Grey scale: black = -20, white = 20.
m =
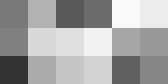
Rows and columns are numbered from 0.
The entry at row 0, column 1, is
8
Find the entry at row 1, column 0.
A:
0
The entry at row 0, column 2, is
-6
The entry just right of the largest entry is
17
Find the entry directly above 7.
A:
14

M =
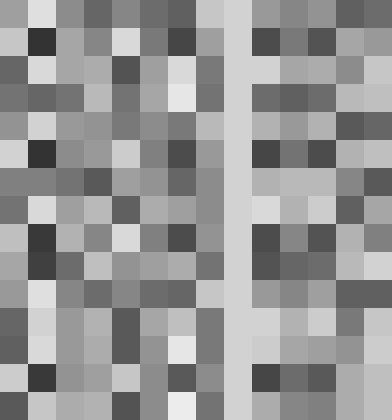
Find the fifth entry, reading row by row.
1
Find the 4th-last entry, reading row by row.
1
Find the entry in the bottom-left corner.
-6
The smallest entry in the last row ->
-7
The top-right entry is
-3
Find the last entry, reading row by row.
10
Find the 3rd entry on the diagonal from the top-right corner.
7
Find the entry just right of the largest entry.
-2
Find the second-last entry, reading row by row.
7
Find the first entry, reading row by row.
5
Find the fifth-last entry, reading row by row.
7
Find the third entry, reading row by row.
2
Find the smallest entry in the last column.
-6
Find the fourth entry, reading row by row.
-4
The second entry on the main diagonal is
-12
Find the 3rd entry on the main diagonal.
6
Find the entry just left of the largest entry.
2
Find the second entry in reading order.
15
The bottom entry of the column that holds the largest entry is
17
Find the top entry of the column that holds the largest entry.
-5

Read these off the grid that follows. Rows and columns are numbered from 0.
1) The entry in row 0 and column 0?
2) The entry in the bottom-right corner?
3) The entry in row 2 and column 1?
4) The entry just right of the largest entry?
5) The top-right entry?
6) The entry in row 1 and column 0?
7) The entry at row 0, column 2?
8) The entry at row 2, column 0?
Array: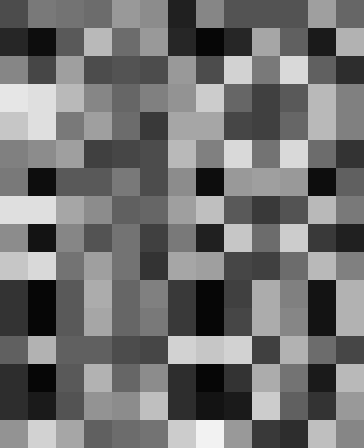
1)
-8
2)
1
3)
-9
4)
4
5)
-4
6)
-14
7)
-2
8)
1

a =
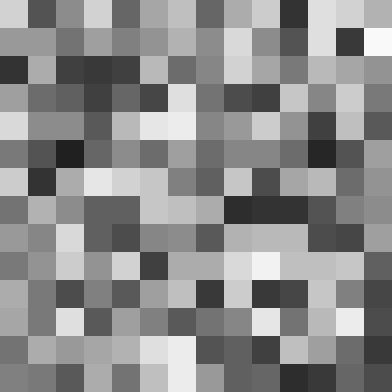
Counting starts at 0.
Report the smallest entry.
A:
-15
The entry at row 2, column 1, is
7
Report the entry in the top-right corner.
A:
8
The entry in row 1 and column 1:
4
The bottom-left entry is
0
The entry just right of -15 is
-4
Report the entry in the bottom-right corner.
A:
-8
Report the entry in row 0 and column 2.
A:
2
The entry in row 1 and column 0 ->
4
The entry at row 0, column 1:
-7
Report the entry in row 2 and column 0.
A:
-12
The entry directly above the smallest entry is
2
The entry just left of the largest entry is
-11
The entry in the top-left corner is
13
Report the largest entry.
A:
19

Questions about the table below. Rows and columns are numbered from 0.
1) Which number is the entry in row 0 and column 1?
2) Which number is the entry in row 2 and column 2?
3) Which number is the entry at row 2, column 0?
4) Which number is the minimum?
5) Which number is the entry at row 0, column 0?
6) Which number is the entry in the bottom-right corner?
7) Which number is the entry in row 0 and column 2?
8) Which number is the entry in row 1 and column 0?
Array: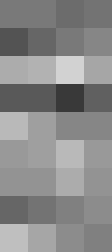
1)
-1
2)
13
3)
7
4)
-11
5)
-1
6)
0
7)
-3
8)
-7

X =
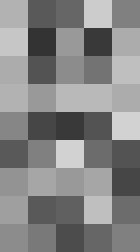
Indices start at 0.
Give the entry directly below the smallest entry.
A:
-7
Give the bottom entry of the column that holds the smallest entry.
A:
-1
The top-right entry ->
0
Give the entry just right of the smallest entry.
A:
4
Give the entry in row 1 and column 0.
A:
11
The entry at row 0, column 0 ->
8
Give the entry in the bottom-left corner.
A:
2
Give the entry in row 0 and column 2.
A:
-4
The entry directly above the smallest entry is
-6
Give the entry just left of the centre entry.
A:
-9

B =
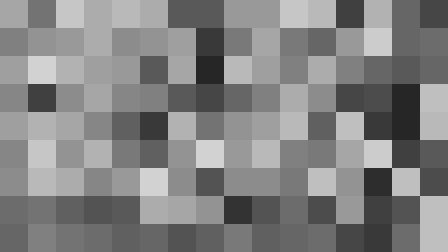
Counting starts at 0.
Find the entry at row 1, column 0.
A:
0
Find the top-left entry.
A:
6
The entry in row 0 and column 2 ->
11
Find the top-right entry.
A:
-9
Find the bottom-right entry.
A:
10
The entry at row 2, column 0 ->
5
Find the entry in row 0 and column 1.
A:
-2
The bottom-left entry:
-4

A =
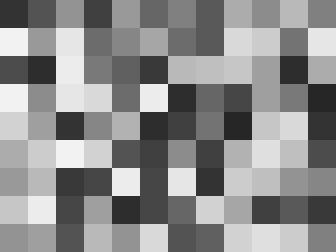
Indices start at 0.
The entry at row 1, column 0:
18
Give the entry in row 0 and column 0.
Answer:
-12
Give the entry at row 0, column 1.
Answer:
-7
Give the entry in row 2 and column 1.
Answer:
-13
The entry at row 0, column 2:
3
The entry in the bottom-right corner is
0
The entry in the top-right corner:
0
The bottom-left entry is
3
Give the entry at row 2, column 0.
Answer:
-8

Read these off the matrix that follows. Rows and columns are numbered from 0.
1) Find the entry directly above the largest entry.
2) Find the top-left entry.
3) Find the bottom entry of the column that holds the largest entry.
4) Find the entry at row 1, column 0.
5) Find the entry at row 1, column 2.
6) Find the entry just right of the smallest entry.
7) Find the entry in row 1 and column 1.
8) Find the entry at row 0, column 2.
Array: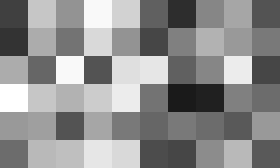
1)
7
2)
-10
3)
-3
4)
-12
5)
-2
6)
-15
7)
7
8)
3
